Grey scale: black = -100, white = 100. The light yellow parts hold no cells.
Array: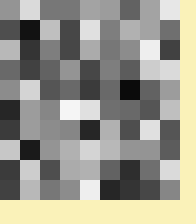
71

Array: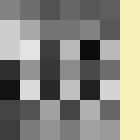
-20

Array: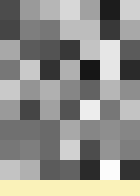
-1

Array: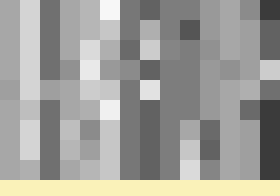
-54

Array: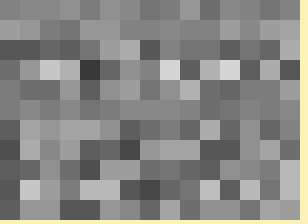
44

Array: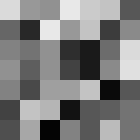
-10

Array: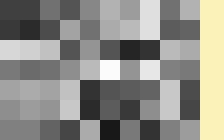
-45
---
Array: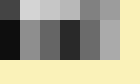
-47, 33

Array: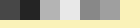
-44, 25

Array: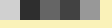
63, 19

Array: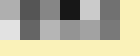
37, -5

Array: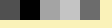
-37, -15

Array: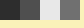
-65, -12
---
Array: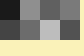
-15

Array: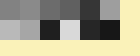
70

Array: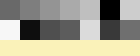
72

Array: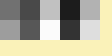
97

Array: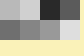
4

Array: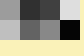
-22

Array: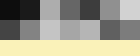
42

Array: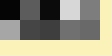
-51
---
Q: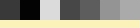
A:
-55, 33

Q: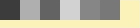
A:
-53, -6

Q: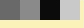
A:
-18, 58

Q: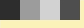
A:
-65, -39

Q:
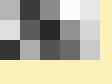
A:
41, 58

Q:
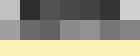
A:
51, 3

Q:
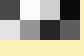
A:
-43, -27

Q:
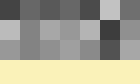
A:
-47, 31

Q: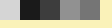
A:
67, -8

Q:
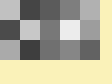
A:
51, -23
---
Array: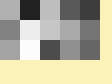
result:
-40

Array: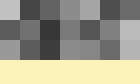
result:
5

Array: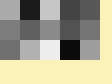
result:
86

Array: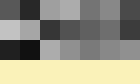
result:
-4

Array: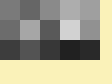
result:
-57

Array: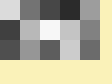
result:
-27

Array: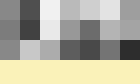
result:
-43

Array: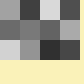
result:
16

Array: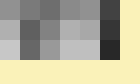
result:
50
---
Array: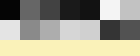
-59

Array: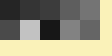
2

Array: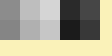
-79

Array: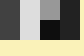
-89

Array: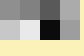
-91

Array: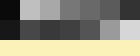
21
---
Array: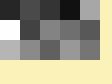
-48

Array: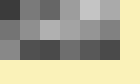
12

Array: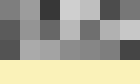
16

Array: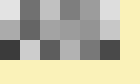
-21

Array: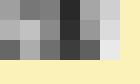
51

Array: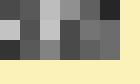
-36

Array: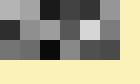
12

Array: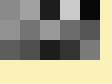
-9

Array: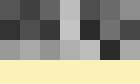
-39

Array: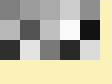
-35
